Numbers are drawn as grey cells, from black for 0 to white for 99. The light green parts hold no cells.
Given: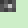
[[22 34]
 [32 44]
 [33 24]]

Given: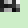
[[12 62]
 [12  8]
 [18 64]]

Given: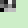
[[31  9]
 [49 34]
 [ 1 67]]

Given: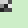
[[80 82]
 [52 13]
 [13 30]]

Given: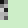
[[ 7 41]
 [49 70]
 [80 13]]

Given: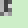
[[69 25]
 [70 26]
 [71 25]]

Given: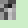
[[52 54]
 [63 25]
 [31 61]]

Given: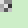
[[86 53]
 [65 88]
 [71 35]]

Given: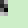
[[22 70]
 [13 33]
 [39  1]]
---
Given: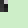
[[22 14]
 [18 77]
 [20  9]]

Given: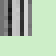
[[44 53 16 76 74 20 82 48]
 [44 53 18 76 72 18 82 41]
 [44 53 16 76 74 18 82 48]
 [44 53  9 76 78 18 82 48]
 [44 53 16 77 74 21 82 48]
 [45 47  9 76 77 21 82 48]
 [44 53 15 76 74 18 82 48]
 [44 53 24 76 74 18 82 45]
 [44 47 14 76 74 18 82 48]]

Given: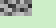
[[70 50 34 63 72 75 60 64]
 [54 26 57 70 33 72 40 46]
 [71 68 19 25 63 58 60 17]
 [26 66 74 35 51 19 40 67]]

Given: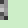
[[49 20]
 [24 57]
 [64 57]
 [76 61]
 [32 58]]

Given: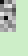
[[68 60 81 65]
 [ 6 61 45 78]
 [52 81 88 53]
 [54 49 52 31]
 [89 70 75 47]
 [56  4 77 67]
 [82 62 54 78]
 [59 73 49 55]]

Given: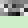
[[58 53 23 15  5 58 92]
 [74 67 56 47 48 52 50]
 [86 26 67 20 38 42 74]
 [63 95 50 58 54 87 16]]

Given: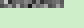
[[30 41 58 35 68 35 46  8 56 41 50 65 30 38 62 40]
 [41 76 17 38 43 42 52 46 20 50 20 34 37 42 46 34]]
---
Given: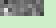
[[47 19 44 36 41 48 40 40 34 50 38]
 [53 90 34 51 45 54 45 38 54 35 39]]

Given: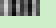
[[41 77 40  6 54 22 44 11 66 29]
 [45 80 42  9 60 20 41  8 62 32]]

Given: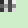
[[17 86 27 93]
 [21 82 29 86]]

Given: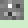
[[44 49 61 49 50 50]
 [45 46 52 50 47 43]
 [47 45 49 35 49 43]]

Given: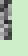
[[60 22 28]
 [23 42 63]
 [54 38 79]
 [50 71 48]
 [63 50 23]]

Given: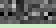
[[35 43 20 58 10 16 38 37 41 39 40 58 24 36]
 [29 36 28 51 24 17 44 23 40 35 33 34 38 31]
 [37 27 38 38 22 36 59 20 25 29 24  8 59 39]]
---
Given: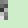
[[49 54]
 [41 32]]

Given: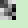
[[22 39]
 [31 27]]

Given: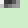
[[93 23]
 [76 37]]

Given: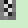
[[49  7]
 [47 85]]

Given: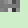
[[48 54]
 [47 49]]

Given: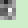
[[38 13]
 [56 48]]

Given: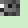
[[44 37]
 [95 47]]

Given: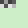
[[27 62]
 [86 33]]

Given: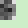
[[58 28]
 [19 37]]
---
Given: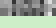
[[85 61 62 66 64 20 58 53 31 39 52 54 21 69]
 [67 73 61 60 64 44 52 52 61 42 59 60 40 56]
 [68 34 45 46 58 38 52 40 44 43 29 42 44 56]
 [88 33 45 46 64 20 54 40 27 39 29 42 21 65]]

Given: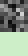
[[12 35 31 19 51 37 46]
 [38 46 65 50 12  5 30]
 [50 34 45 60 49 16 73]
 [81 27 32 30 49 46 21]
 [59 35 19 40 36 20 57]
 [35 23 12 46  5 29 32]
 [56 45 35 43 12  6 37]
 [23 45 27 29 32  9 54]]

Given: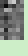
[[32 53 30 24 68 78]
 [43 38 23  4 30 21]
 [46 52 35 67 62 41]
 [38 36 40 31 41 45]
 [42 39 28 17 33 45]
 [47 43 43 29 45 44]
 [49 39 37 36 32 39]
 [60 37 59 14 54 49]
 [42 38 36 33 41 45]
 [50 34 61 26 46 58]]

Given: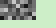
[[25 43 31 23 45 77 40 64 56]
 [35 43 43 42 25 36 77 30  8]
 [42 47 65 76 36 51 24 61 56]
 [19 73 44 38 43 41 29 50 31]
 [63 16  8 39 71 20 49 25 47]]

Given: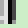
[[ 2 27 67 88]
 [ 2 27 67 88]
 [ 2 27 67 88]
 [ 2 27 67 88]
 [ 2 27 87 88]
 [ 2 58 67 88]]

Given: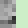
[[58 72 57 49]
 [66 59 63 58]
 [69 53 63 68]
 [70 76 64 60]
 [58 18 67 68]
 [31 24 44 47]
 [56 68 56 56]]

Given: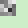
[[82 91 46 50]
 [70 40 79 52]
 [17 46 69 89]
 [62 45 53 55]]

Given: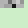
[[78 58 69 70 41 67]
 [70 69 70 62 63  9]]

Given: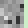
[[63 66 52 57 64 55]
 [58 20 59 63 55 60]
 [61 46 75 61 55 59]
 [53 63 77 63 69 58]
 [20 58 54 86 60 63]
 [20 58 57 48 20 64]
 [52 71 68 76 70 59]]
